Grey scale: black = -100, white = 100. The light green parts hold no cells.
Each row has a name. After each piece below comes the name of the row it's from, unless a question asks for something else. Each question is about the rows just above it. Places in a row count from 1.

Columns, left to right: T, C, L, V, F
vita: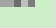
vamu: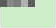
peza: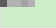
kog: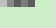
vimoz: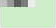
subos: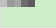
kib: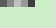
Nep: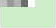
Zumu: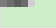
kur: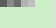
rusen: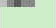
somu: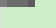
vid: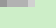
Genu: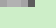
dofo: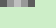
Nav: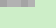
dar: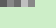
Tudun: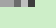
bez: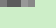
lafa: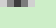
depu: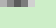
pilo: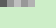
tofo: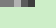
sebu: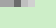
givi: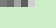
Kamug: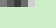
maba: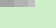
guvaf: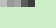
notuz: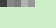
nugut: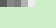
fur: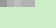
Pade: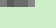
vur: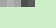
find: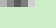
depu
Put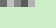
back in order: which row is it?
kur
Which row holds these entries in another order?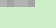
Nav
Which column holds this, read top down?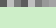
T
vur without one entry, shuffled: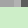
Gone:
-39
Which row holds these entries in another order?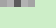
Genu
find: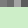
givi

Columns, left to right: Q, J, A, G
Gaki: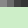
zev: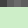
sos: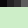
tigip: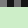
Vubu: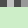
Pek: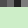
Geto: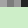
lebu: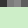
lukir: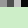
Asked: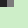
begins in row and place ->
Pek, 3
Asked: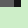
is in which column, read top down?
G

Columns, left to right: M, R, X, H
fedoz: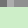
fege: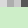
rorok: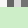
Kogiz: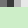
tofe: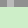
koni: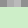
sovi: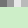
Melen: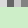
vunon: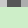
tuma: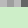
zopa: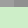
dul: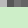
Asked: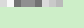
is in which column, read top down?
M
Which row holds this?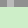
tofe
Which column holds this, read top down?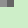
H
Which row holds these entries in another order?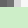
rorok
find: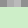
koni
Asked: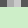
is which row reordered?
vunon
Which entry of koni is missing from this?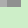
46

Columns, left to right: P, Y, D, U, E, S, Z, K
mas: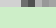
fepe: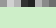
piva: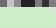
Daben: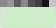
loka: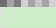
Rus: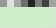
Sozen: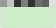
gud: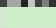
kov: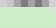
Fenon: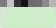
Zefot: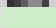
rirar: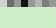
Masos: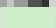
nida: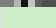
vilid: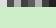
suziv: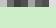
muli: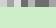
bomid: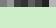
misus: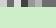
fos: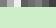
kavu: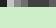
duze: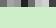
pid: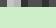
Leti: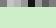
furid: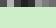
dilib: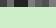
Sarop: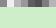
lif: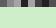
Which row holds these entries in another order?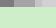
kov
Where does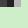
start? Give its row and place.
bomid, 6
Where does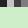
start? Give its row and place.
gud, 4
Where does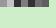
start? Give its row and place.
Sozen, 1
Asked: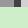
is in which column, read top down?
P

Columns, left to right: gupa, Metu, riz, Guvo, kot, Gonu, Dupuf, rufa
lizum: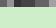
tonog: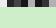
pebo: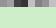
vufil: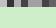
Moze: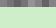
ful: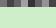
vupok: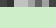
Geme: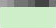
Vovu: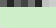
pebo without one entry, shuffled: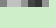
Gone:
26
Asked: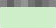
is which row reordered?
Moze
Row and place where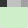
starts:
vupok, 2
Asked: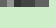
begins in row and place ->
lizum, 1
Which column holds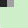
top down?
Metu
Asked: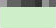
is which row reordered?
lizum
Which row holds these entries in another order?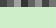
ful

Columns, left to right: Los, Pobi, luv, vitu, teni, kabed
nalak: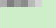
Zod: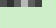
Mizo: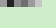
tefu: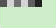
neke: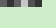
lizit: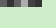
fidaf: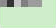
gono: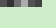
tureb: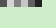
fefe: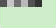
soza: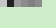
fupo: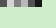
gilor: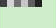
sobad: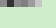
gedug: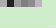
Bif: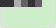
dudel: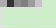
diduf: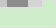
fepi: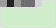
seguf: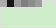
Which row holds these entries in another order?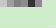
sobad
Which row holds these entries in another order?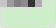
dudel
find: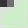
gono
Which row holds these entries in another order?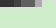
lizit
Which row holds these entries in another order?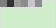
sobad

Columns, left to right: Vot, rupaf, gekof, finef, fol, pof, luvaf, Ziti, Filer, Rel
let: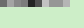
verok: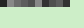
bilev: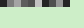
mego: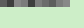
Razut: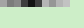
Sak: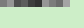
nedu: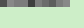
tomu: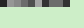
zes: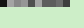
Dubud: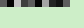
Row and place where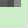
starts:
verok, 4
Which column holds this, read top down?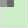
luvaf

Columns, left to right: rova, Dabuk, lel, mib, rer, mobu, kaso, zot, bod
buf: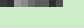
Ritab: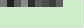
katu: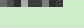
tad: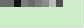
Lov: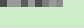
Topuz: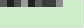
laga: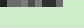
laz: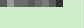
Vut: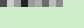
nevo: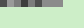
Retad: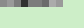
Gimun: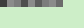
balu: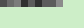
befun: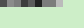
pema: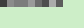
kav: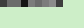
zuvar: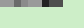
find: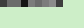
kav
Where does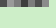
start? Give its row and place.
nevo, 1
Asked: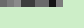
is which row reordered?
kav

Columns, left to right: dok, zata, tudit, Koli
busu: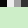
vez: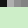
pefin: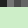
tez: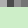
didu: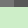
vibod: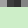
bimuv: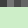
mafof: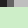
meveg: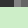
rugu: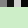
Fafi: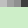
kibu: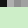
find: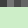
bimuv
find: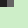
mafof

